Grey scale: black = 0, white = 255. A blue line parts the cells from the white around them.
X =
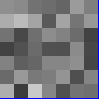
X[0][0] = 143
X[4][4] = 134
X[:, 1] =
[138, 187, 72, 81, 95, 153, 60]
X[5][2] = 121
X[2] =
[115, 72, 111, 141, 130, 108, 66]
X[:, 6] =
[127, 152, 66, 71, 69, 132, 111]
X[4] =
[130, 95, 102, 134, 134, 143, 69]

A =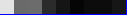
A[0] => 227
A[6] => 12
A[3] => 43
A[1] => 106

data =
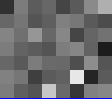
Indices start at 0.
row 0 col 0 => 49
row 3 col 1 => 99
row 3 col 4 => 125
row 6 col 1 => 95
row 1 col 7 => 76
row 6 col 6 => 129
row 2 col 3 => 103
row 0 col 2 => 92
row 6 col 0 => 124
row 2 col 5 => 69
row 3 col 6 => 98
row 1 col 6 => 90
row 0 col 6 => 138
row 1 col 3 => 95
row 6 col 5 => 54
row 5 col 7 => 91

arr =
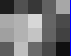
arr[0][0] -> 29
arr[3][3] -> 72
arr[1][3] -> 101
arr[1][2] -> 215
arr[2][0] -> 160
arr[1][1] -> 178
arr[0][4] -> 167

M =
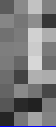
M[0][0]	91
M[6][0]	100
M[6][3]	71
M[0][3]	129
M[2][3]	174
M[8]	[37, 119, 165, 131]
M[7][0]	86
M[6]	[100, 138, 116, 71]
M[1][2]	141
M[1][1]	118
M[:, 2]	[194, 141, 209, 203, 215, 176, 116, 33, 165]

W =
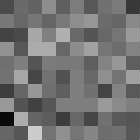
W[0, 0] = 75
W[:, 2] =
[99, 118, 167, 171, 85, 70, 151, 65, 100, 204]
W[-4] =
[61, 102, 151, 110, 95, 127, 113, 68, 131, 89]
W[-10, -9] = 106
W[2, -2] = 117
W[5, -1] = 160
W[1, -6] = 121
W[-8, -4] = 84
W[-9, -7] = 101
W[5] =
[114, 166, 70, 114, 81, 126, 103, 143, 116, 160]
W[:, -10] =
[75, 120, 67, 145, 112, 114, 61, 152, 10, 102]
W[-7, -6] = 103
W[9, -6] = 144
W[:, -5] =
[124, 142, 105, 141, 121, 126, 127, 126, 103, 118]
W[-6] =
[112, 127, 85, 123, 121, 121, 94, 131, 151, 94]
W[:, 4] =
[95, 121, 176, 103, 121, 81, 95, 126, 60, 144]
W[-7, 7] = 117
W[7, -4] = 126
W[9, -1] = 88
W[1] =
[120, 103, 118, 101, 121, 142, 150, 107, 102, 137]
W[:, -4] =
[88, 150, 84, 161, 94, 103, 113, 126, 70, 134]
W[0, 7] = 113
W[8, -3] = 113
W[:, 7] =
[113, 107, 103, 117, 131, 143, 68, 154, 113, 109]
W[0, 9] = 56
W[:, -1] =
[56, 137, 154, 131, 94, 160, 89, 127, 85, 88]
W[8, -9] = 173
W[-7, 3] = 171

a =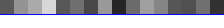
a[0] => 88
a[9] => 107
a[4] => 87
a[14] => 112
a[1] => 148
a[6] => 72

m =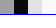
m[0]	160
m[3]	249
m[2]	226

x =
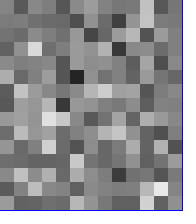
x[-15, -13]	132
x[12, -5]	60
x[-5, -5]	123
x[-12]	[98, 145, 217, 111, 126, 154, 146, 178, 56, 137, 140, 108, 128]
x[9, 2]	150
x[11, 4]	102
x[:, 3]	[126, 107, 126, 111, 136, 157, 136, 182, 224, 161, 208, 100, 176, 136, 111]
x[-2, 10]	184
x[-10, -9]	85
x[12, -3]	119
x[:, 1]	[89, 125, 107, 145, 127, 105, 194, 158, 160, 187, 105, 107, 192, 130, 98]
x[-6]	[109, 187, 150, 161, 108, 129, 142, 180, 197, 145, 99, 80, 127]
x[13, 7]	130
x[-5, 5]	83
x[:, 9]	[121, 148, 183, 137, 93, 99, 163, 140, 100, 145, 172, 145, 113, 127, 96]
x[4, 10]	165
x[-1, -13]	155
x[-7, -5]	164
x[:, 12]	[118, 121, 128, 128, 137, 103, 136, 128, 136, 127, 82, 155, 122, 132, 144]
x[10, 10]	99
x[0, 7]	130
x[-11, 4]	85
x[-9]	[92, 194, 155, 136, 119, 138, 181, 205, 160, 163, 85, 125, 136]
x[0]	[132, 89, 136, 126, 86, 138, 156, 130, 119, 121, 193, 87, 118]
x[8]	[153, 160, 148, 224, 199, 136, 89, 114, 164, 100, 174, 153, 136]
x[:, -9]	[86, 105, 112, 126, 85, 85, 119, 56, 199, 108, 107, 102, 105, 131, 107]
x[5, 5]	36

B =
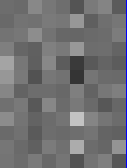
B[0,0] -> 109
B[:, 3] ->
[119, 122, 115, 128, 136, 119, 109, 135, 108, 109, 123, 104]
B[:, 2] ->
[136, 113, 141, 96, 95, 82, 109, 88, 99, 90, 96, 122]
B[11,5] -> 82
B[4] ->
[164, 119, 95, 136, 92, 58, 89, 100, 92]
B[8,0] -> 140
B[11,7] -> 127
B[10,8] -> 148
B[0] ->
[109, 106, 136, 119, 110, 84, 122, 132, 91]
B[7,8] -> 103
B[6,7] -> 119
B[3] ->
[127, 102, 96, 128, 121, 152, 109, 110, 100]
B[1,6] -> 95
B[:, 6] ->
[122, 95, 106, 109, 89, 117, 99, 106, 133, 116, 108, 115]
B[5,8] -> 106
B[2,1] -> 119
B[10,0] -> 118
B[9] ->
[106, 113, 90, 109, 106, 110, 116, 100, 97]
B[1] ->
[105, 115, 113, 122, 119, 151, 95, 111, 118]
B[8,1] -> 116
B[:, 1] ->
[106, 115, 119, 102, 119, 121, 99, 121, 116, 113, 106, 108]
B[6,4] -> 104
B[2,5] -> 102
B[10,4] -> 112
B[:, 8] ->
[91, 118, 124, 100, 92, 106, 127, 103, 108, 97, 148, 87]
